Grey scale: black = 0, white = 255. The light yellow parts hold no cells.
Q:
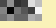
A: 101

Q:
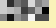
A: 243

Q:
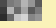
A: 212

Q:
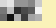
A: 60

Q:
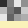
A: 100

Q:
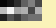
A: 97

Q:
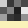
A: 56

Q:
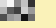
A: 167

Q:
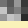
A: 196

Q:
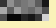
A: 23
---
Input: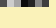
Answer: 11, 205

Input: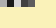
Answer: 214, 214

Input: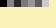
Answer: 120, 203

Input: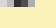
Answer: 50, 215

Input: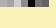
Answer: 139, 206

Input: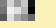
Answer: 223, 239

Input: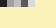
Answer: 191, 218
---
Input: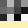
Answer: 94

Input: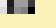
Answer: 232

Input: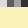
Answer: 219

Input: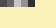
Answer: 76

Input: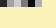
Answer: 39

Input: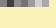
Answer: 130

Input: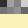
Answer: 47

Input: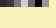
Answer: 46
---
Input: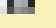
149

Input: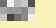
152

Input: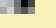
126

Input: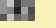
33

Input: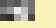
236

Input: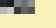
56

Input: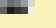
53

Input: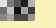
20

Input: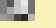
198

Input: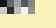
187
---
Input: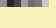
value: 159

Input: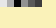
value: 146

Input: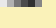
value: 76

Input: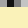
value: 196

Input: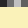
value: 96

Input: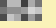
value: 63

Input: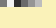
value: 106

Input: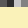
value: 130
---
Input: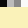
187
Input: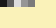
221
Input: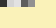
226
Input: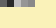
192
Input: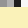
178
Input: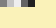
238
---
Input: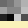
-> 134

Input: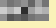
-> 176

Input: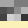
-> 95

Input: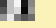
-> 193

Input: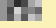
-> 73

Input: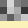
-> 199

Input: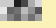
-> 100
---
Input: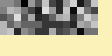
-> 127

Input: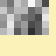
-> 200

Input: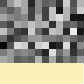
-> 123

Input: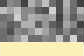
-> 192

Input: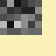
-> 104
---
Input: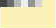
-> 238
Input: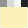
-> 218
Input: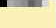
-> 100
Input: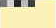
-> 38
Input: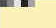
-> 227
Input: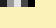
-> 227
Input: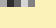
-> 101
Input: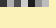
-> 29
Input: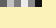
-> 236
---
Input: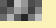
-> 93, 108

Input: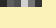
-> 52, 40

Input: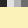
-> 110, 39

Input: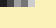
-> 205, 31

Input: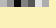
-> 173, 185

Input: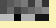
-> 50, 187

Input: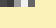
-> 102, 73
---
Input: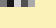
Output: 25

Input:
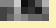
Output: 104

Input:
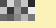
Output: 95

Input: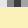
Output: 134

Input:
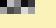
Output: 74

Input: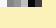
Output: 134

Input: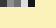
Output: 143

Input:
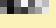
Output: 11

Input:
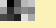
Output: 57

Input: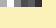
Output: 253
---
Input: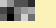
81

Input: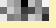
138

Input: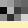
113

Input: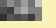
114

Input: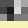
203

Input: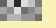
193

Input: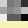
135

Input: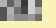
207

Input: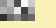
248
